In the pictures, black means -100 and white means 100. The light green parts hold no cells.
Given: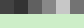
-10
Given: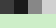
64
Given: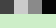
-96
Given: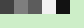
-86
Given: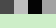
27
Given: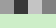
1
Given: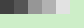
77
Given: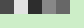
-19
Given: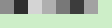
27
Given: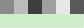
-30
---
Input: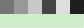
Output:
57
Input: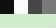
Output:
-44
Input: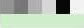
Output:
38
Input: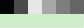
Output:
81
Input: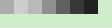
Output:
45
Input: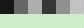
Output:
36
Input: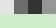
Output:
-60
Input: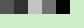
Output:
53
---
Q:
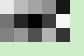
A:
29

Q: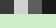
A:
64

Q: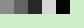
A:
-69

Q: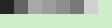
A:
11

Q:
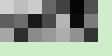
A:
-49

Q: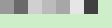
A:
31

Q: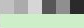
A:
-32

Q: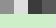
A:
75

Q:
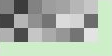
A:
28
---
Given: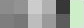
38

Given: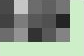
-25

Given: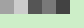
-5

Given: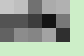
34

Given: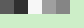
25

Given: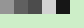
65
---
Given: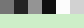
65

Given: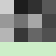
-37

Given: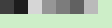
46

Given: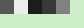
1

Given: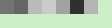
41

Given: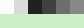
7

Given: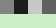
-24

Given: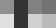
46
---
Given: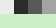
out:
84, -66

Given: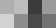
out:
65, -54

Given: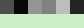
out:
48, -94

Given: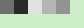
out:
77, -67

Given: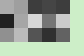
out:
69, -74

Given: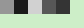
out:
64, -80

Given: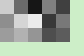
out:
84, -83

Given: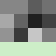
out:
55, -76

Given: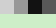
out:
63, -86
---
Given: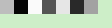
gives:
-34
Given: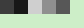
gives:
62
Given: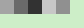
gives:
-61
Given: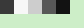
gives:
61
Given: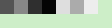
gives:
-97
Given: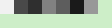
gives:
1
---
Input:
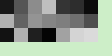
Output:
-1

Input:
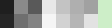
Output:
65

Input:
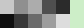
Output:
-16

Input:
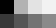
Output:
-33

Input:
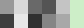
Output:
-62

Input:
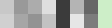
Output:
-54

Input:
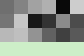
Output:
-60

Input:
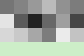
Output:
-19

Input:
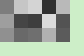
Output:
-51
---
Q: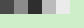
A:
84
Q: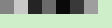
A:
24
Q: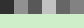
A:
2
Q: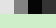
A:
-60
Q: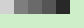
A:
-69
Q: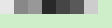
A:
61
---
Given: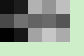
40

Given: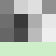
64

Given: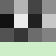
41

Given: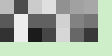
14

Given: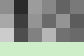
6

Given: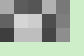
-33

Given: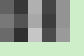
38
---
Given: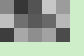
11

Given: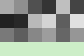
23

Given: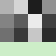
-55

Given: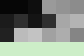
26

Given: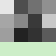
-73

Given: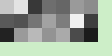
33
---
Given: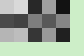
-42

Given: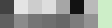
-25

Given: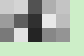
22

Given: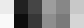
95

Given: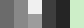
-16

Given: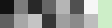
-25

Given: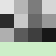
-66

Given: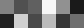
-74
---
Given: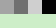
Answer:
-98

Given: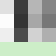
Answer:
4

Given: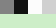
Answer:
63

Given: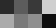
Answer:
62

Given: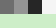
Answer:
92

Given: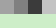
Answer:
53

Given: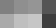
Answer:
-33

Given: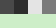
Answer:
-4

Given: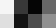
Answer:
-19

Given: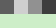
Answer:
-52
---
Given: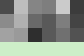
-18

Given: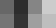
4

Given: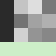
27

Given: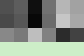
-94

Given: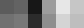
-82

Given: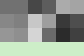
56

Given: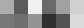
88

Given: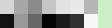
9

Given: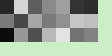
30

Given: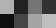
-8
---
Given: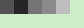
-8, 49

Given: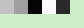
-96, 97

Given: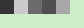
-16, 59

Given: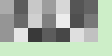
0, 86

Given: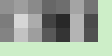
-48, 68

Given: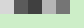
-50, 69

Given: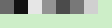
15, 80

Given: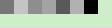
28, 54

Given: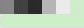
-67, 84
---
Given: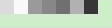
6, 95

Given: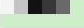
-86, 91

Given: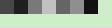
51, 51

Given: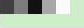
-86, 96

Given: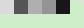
37, 71

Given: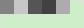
-33, 56

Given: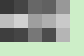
25, 63
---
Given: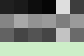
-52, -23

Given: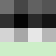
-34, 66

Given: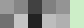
16, -11

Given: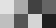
-21, 50

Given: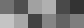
-60, 54

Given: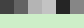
5, -49

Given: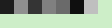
50, -77
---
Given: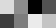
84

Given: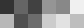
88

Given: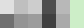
76

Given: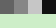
55

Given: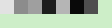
77

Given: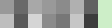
67

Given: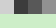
63
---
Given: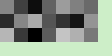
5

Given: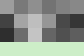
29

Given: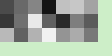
-12

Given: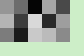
-53

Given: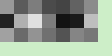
38

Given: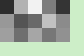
-34

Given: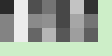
85

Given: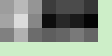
72
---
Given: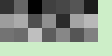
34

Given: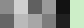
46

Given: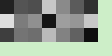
-3

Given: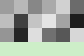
-50

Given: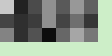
-63

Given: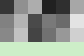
41
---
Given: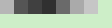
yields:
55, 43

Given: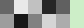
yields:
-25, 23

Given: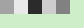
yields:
1, 28

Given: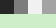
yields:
28, -70

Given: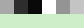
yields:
54, 32

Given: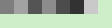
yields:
58, -1
